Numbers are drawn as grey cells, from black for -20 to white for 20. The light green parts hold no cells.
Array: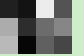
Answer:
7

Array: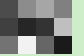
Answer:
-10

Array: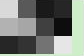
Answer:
8

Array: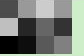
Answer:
10

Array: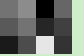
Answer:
-6

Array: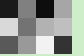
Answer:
14

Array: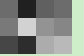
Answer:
-1
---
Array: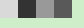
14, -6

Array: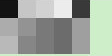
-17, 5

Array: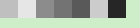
10, -14

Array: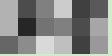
8, 4

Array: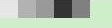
16, 0

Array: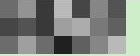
-3, 9

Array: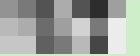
3, 17

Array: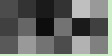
-8, 0

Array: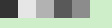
-12, 2

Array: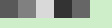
-6, -4
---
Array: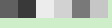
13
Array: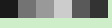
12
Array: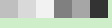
0
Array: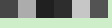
-13
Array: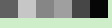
5
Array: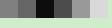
-8
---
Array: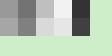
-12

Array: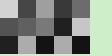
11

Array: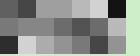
9

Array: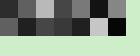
1

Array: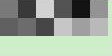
3

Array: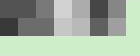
1

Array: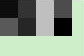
-8

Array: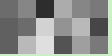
-9

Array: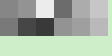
11

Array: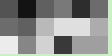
7
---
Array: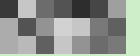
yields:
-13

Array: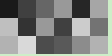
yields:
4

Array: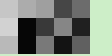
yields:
5

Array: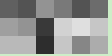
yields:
-1

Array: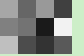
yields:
-4

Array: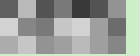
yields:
-11

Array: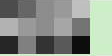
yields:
2

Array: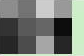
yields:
-2

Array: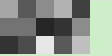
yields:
2

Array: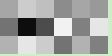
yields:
2
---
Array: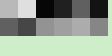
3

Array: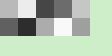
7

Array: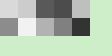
8

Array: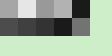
-12

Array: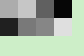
1

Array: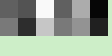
11

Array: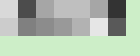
2

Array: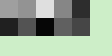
-19

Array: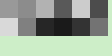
-14
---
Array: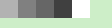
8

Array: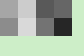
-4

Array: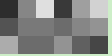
-3

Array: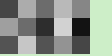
-7

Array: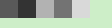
-6

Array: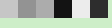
3

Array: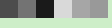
-2

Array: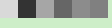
-12

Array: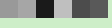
6
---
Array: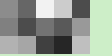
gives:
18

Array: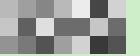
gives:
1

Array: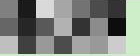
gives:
14

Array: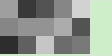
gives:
-7

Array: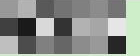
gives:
-6

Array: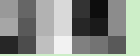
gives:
8
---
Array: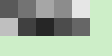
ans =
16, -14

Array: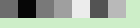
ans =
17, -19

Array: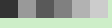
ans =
12, -12

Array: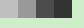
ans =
10, -12

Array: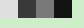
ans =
15, -17

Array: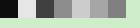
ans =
16, -18

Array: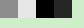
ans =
16, -20

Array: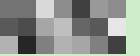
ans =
16, -14
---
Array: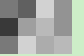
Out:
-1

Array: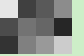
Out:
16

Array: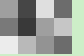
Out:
5

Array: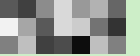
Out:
-6

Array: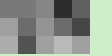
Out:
-1

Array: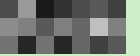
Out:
-8

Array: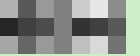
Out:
8

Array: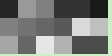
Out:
-14
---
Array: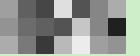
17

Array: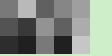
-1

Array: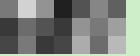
7

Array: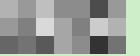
2

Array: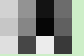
-9

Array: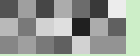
13
